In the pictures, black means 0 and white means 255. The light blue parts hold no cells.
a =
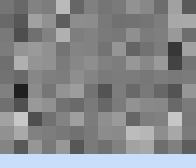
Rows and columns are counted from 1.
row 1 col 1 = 117
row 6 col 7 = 132
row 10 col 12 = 142
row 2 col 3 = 161
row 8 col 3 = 153
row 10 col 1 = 145
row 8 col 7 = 122
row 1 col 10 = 146
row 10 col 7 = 122
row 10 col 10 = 188
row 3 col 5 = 176
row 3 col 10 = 143
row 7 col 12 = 103
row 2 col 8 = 121
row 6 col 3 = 135
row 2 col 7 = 140
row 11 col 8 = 112
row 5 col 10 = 151
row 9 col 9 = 154
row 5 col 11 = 136
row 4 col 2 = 148
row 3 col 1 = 121
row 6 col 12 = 125
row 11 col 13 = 128
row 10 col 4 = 125
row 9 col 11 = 126
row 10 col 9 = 138
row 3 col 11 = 124
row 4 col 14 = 161
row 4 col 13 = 55
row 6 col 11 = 120
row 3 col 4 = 130
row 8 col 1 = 112
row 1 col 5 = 186
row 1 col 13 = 161
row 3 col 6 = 126

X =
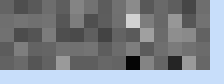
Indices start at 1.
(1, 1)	100
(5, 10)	5
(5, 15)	103
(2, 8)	93
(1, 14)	70
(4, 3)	99
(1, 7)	114
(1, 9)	113
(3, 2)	76
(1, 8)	92
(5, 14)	154
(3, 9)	99
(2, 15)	114
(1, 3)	89
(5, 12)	101
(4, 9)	108
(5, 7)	94
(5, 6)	94
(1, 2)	78
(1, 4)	109
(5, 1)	98

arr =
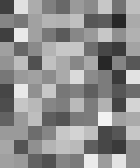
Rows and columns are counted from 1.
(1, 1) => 63
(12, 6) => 122
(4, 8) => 71
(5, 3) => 80
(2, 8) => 92
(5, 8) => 39
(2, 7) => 87
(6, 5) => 170
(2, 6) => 192
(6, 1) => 119
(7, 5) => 119
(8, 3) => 184
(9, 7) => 124
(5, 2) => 189
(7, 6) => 128
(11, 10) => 142
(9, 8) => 242
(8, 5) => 126
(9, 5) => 83
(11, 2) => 84
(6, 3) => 161
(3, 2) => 233
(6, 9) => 58
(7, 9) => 86
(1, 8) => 199
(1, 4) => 127
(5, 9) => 133
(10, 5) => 199
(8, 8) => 178
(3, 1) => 63
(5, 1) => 147
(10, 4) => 134
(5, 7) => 169

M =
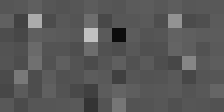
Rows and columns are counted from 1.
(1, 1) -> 86
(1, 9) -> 85
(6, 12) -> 84
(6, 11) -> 83
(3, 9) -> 12
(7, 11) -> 87
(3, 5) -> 90
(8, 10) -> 83
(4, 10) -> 88
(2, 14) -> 75
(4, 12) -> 81
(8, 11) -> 84
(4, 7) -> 109
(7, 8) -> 92
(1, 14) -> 87
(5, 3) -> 112
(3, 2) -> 71
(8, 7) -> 52
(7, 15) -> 88
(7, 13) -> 90
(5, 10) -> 81
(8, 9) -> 118
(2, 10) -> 87
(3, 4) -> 92
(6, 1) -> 75
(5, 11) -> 90
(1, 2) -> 88
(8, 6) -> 89
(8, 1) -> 88
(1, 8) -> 87
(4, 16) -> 90
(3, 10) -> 92
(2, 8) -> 72
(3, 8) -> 90
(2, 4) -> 76
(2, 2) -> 66
